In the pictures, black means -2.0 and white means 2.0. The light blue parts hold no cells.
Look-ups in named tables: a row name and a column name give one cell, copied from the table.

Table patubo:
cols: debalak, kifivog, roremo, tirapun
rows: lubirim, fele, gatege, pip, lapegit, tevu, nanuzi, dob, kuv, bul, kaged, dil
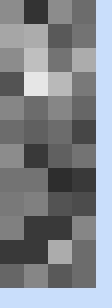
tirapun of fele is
-0.2
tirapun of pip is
-0.1
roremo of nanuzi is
-0.5
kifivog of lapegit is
-0.3
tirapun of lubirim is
-0.3
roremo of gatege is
-0.2
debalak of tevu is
-0.3
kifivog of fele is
0.7

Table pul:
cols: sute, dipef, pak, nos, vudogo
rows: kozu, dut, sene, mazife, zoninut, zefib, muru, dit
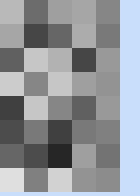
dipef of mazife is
0.1
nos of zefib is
-0.1
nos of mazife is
0.5
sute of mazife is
1.2
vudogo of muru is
-0.2
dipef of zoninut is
1.1
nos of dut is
0.7
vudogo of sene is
0.4
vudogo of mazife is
0.3
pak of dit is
1.3

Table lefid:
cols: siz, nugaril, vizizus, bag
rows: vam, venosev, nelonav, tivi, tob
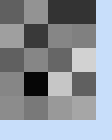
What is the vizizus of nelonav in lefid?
-0.4
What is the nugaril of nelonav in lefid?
0.1
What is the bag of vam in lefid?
-1.2
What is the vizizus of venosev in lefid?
0.1
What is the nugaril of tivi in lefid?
-1.9
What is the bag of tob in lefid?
0.6
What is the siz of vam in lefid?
-0.5
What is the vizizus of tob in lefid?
0.4
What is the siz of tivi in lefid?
0.1
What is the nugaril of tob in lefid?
-0.1
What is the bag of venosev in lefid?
0.0
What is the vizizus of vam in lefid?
-1.2
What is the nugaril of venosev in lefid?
-1.1
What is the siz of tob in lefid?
0.2
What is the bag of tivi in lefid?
-0.5
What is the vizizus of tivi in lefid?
1.1
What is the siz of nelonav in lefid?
-0.5
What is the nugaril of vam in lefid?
0.3
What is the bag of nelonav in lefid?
1.3

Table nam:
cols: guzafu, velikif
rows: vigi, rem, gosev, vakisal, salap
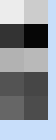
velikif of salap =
-0.8
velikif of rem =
-1.9
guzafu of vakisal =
-0.7
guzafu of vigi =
1.7
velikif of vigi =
1.2
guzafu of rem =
-1.2
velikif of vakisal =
-0.9
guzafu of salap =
-0.4
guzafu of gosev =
0.8
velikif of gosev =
0.9

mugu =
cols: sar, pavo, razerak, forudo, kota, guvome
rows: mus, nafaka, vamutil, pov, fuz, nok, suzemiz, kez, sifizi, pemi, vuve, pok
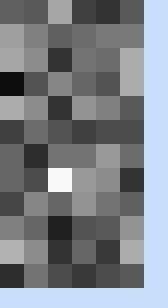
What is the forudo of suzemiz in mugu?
-0.2
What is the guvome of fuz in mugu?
-0.6
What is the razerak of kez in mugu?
1.9
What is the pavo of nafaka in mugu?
0.0
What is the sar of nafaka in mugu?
0.5
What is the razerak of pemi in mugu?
-1.5
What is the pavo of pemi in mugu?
-0.4
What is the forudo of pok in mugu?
-1.1

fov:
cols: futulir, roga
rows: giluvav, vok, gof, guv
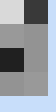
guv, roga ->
0.4
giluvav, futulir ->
1.4
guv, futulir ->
0.3
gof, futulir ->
-1.5
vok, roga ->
0.3
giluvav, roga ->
-1.1
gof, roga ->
0.3
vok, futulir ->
0.4
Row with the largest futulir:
giluvav

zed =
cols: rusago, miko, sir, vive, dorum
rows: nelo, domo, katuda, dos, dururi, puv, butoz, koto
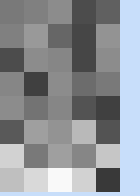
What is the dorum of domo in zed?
0.3
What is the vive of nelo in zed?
-0.8
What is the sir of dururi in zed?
0.1
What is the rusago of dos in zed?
0.1
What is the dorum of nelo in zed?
-0.5
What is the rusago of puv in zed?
-0.6
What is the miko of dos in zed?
-1.0
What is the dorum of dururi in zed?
-1.0
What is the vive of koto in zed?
1.3
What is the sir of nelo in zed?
0.2
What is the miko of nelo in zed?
0.0
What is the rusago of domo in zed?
0.0
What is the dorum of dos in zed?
-0.1
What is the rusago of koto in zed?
1.0
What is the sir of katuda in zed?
0.1
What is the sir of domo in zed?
-0.4
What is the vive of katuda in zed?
-0.9
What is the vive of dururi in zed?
-0.7
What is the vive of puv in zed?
0.9

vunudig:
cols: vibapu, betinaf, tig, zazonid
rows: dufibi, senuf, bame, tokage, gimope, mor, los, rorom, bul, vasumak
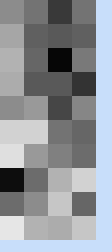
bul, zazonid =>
-0.4
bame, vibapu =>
0.8
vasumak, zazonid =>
1.1
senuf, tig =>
-0.6
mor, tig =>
-0.2
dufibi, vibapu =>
0.2
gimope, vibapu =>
0.2
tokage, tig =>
-0.6
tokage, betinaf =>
-0.6
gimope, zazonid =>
0.1
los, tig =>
0.0
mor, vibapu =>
1.3
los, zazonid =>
-0.3
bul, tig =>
1.1

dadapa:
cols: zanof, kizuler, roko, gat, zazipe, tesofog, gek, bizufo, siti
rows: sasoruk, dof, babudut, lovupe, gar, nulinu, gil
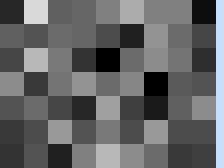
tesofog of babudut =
-0.3
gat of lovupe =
0.3
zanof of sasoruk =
-1.4
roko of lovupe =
-0.2
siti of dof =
-0.9
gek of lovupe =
-2.0
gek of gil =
-0.3
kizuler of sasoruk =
1.4
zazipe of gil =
0.9

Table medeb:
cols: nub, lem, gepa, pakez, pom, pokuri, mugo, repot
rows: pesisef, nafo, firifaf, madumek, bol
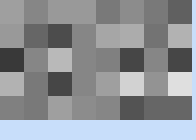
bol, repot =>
-0.4
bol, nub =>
0.0
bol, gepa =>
0.5
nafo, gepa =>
-0.8
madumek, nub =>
0.8
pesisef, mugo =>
-0.1
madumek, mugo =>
0.3
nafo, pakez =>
0.1
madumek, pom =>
0.5
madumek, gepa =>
-0.9

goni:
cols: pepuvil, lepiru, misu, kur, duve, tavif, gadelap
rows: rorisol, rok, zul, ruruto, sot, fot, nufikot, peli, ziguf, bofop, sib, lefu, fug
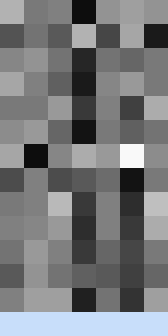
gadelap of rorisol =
0.3
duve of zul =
-0.2
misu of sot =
0.4
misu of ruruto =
-0.5
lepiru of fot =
0.4
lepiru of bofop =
0.1
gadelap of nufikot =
0.2
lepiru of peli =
0.0
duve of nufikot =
0.4
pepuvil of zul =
0.1
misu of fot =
-0.4
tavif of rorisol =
0.5
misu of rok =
-0.6
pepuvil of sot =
-0.1
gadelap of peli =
-0.1

